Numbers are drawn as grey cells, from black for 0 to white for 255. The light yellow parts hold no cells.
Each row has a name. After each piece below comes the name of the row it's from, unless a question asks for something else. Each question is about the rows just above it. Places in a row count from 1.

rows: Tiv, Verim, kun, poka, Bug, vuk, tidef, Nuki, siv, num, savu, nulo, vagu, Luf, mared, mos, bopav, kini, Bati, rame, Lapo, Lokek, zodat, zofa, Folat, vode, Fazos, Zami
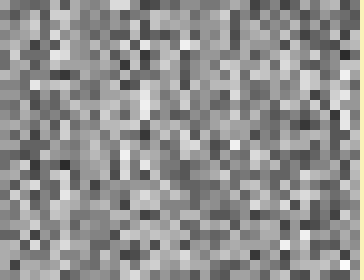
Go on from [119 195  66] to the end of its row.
[195]
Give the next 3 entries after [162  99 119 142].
[131 184  99]
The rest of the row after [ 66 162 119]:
[207 142 162 172 119 184 119 109  55 142 195 131 218  87 184 119 172 151
 162  76 131  99 172 131 172 184 172  87  87 195]
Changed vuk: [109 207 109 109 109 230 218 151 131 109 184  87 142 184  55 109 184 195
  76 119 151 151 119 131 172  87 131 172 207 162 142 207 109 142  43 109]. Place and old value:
9, [142]

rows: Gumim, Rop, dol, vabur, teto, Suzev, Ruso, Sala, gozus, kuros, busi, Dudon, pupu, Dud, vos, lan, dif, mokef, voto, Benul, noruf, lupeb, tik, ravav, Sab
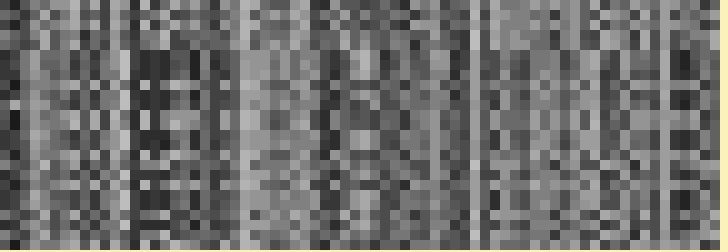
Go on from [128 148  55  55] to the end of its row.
[ 97 148 168 128  76  66 118 118 106 148 106  86  76 157  97  45 148  97
  76 128 148 118  76 128 148 157  76  76 148  97 118  66 157  55  35  76
 128  97]
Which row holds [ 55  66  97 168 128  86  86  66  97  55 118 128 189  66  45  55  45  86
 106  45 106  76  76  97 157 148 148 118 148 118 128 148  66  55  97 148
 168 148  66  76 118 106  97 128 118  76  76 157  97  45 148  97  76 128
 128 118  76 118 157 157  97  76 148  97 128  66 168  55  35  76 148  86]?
Benul
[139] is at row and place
voto, 30

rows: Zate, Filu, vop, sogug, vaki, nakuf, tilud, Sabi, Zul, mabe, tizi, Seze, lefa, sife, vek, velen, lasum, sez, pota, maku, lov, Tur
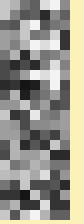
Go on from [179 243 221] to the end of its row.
[243  52]
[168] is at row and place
sez, 4
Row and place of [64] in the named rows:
sife, 6
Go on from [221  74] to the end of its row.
[149]
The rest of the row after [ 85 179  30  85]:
[117 158  85]
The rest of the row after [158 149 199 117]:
[129 211  52]
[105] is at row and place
sife, 3

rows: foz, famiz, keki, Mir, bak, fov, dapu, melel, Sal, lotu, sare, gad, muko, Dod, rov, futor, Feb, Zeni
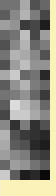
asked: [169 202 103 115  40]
melel
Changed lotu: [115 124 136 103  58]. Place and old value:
3, [147]

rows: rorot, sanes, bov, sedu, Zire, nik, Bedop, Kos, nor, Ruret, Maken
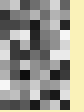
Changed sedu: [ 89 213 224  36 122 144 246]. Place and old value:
3, [234]
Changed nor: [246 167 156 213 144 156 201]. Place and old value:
4, [201]
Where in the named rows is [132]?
sanes, 3
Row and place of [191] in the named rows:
Ruret, 2
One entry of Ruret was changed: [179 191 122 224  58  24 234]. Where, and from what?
7, [224]

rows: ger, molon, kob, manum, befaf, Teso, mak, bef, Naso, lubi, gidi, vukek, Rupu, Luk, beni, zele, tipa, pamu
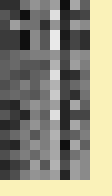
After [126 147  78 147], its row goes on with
[138]
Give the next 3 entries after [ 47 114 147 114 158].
[ 37 167 114]
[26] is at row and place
manum, 7
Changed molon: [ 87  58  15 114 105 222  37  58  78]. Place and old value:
9, [69]
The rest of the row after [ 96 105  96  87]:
[114 201  69  47 114]

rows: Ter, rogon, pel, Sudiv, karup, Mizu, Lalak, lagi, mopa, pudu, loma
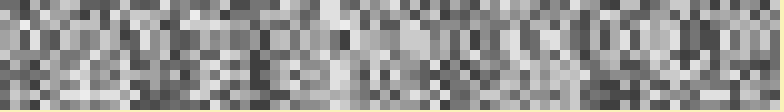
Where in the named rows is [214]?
Mizu, 71
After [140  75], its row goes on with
[224  75 224 140 117  96  75 117 108 191  63 117  86 171 171  96 191 140
 191 202 191 224 108 108 140 140 117 108 140 202 202 224 182  96 117 191
 224  75 202  96 140]
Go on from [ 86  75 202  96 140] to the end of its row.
[140 117 117  75 182 152 140 152]
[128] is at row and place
Sudiv, 22

